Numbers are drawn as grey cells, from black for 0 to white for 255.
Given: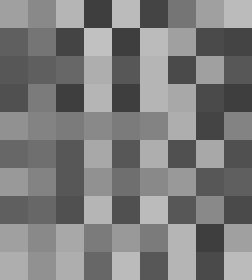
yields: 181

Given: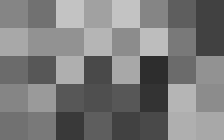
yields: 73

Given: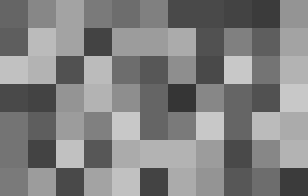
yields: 87

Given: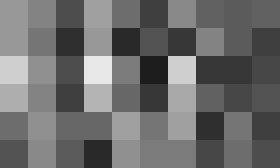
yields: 71

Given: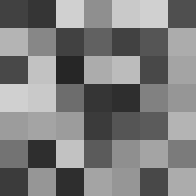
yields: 150
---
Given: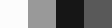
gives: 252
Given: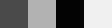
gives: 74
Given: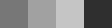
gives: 119
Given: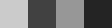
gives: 203
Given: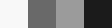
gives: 248
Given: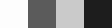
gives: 253
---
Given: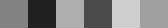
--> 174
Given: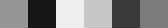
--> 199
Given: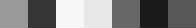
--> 232
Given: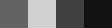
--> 99
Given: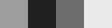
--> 157
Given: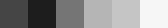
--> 197
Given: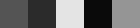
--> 149
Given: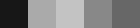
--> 170
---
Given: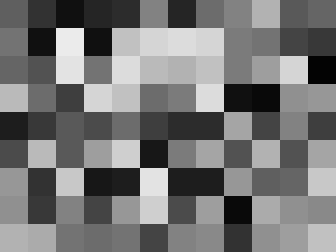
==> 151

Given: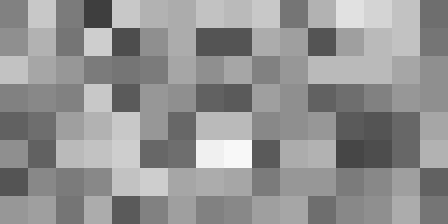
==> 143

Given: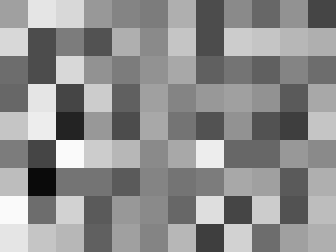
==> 189

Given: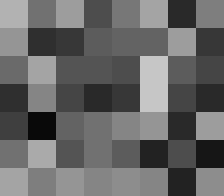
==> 63

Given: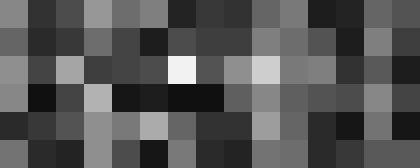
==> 135
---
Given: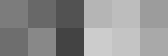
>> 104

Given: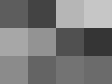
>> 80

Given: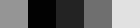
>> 111

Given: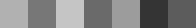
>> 106

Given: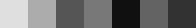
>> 85

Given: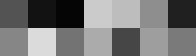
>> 32

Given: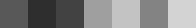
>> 88

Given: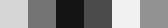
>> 116

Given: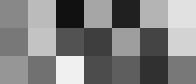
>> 48

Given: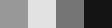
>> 152
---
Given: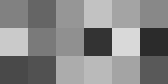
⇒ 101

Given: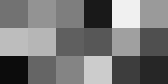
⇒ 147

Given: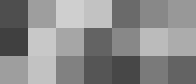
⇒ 158

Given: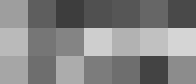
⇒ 94

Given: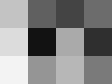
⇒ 96

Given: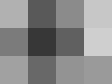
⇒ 89

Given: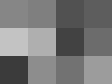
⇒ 127
